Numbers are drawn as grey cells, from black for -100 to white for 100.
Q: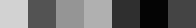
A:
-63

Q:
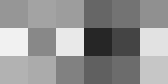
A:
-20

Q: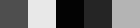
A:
-98

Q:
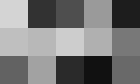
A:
-39

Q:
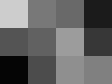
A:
-6

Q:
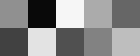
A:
93

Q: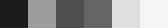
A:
-21
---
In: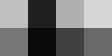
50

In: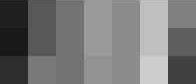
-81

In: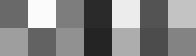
-18

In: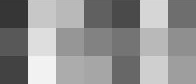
-31

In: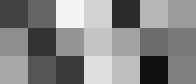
11

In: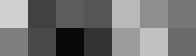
63

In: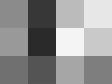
20
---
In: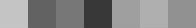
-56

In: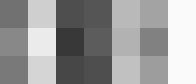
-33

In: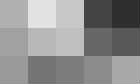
-47

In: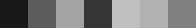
-58

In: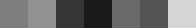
-80

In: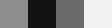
90

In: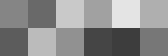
26
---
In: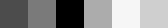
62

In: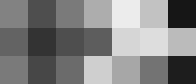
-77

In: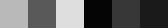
-80

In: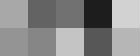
43

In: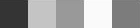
-3

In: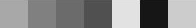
60

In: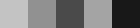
-81

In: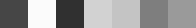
21
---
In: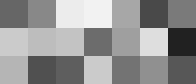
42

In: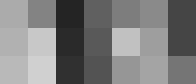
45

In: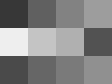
-42

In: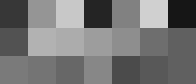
-4

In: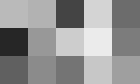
-25

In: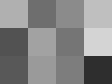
-31

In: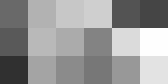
-62
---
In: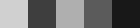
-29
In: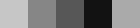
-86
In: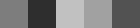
26
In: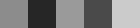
-42
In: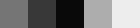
36
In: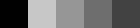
-14
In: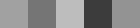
-53
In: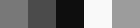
95
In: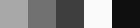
96
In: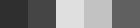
52
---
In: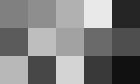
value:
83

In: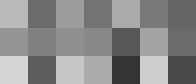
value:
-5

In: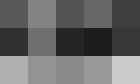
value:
-19

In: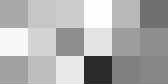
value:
44

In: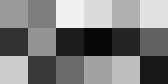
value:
38

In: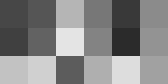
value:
-55

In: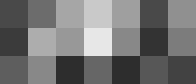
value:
-43

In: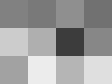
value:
12

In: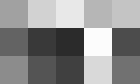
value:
43
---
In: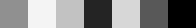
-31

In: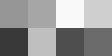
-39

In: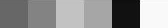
-87

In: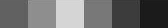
-53

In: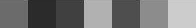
10

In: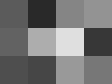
20

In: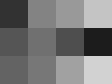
26

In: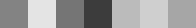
62

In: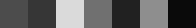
11

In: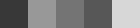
-32
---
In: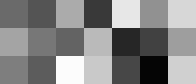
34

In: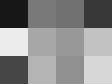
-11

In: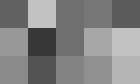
-13

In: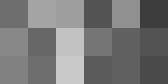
24

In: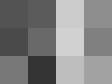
59

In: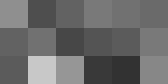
-23

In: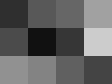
-20

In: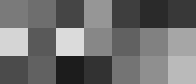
-46

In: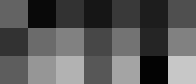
-61
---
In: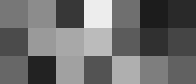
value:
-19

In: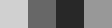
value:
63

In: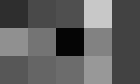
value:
-32

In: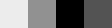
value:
85

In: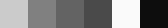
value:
59

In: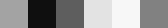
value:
28
